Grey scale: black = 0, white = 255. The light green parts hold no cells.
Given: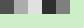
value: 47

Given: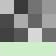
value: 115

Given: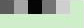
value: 116

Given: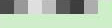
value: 61

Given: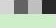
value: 191

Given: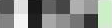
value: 175
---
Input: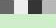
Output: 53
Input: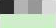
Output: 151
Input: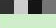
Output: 20
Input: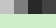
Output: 40
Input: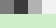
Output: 178
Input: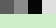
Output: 5
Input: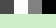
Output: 129
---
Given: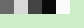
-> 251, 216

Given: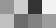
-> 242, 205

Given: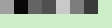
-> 201, 160

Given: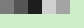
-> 208, 164

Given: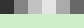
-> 229, 194

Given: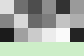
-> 250, 236
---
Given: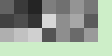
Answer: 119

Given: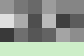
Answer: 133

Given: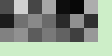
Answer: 173

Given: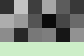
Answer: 56

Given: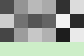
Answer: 220

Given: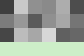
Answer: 77
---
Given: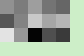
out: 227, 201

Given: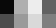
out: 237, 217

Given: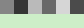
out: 214, 186

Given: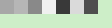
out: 240, 218

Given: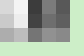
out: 244, 237

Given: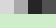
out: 216, 169

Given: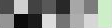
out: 221, 214
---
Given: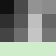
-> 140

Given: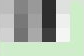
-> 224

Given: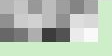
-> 166

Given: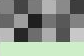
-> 61

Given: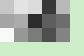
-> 185

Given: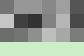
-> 85
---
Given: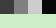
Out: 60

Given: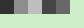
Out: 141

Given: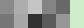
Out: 167

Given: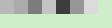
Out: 196

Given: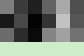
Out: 10

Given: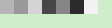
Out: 71

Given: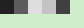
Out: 92

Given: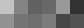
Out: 110
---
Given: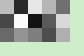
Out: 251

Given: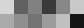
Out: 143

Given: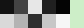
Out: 179

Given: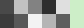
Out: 88

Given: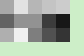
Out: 146

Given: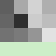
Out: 46
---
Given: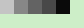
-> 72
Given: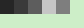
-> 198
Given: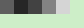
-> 131
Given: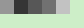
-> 113
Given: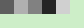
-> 36
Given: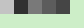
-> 92
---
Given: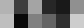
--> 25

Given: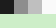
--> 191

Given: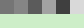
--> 63

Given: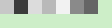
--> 138

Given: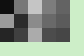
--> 125

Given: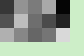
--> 169

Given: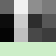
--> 142
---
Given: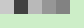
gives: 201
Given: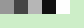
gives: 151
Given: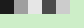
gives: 27
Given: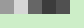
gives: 154
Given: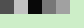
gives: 79
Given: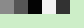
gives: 138
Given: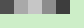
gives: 79
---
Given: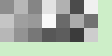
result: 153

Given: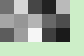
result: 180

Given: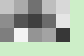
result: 63

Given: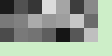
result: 171

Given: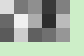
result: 173

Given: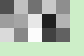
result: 231
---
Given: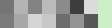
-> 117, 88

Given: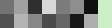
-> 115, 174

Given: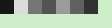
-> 23, 50

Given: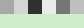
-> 168, 191

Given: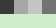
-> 57, 115

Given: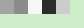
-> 164, 205

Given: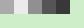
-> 170, 56
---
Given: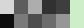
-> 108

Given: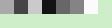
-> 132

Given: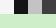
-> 195

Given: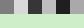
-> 31

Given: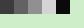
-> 212

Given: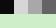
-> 168

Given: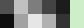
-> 177
